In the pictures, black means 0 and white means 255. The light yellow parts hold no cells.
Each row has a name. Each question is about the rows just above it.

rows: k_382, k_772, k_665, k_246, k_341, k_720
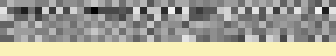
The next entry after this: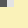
[87]
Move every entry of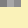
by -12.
[115 156 130]
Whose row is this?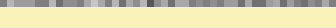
k_341
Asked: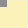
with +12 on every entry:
[154]
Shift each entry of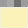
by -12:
[144 156 100 144]
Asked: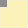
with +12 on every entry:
[154]
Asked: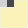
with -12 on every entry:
[199  60]

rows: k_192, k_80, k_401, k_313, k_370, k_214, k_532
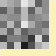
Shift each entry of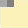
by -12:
[157 116]
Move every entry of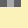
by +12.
[109 181 109]
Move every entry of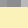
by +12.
[165 153 153 197]
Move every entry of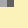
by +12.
[181 109]
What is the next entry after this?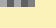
[128]

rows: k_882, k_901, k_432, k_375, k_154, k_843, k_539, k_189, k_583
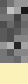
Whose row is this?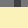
k_432
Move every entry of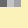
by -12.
[ 93 183 152]
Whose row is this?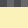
k_375

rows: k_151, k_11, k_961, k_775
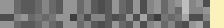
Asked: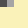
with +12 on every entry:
[ 90 177]
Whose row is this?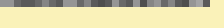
k_775
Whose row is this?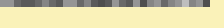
k_151

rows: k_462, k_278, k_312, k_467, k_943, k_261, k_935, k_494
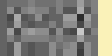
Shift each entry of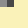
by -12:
[129  60]
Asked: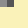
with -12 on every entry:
[129  73]
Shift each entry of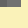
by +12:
[111 125 125]
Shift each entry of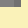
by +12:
[140 140 125]
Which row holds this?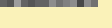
k_935

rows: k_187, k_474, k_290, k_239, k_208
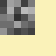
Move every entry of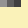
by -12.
[135  82  52]
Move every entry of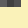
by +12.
[106  76  92]
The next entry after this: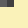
[80]
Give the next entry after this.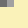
[110]
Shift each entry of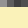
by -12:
[135  82  52  68]
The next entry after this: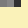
[80]

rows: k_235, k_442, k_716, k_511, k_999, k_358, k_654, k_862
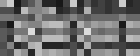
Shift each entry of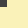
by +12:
[77]
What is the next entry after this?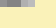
[188]
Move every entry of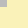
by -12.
[176]
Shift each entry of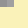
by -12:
[135 148]
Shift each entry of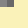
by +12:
[144 116]
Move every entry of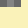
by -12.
[ 92 120  92]

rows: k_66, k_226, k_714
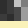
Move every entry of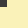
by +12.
[71]
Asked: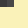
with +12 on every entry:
[71 84]
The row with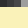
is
k_226
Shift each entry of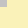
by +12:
[207]

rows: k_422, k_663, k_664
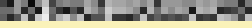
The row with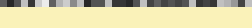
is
k_664
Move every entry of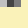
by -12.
[180  56 111]

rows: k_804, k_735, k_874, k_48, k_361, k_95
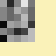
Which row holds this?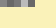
k_874
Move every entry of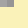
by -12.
[151 137]
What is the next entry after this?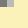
[104]

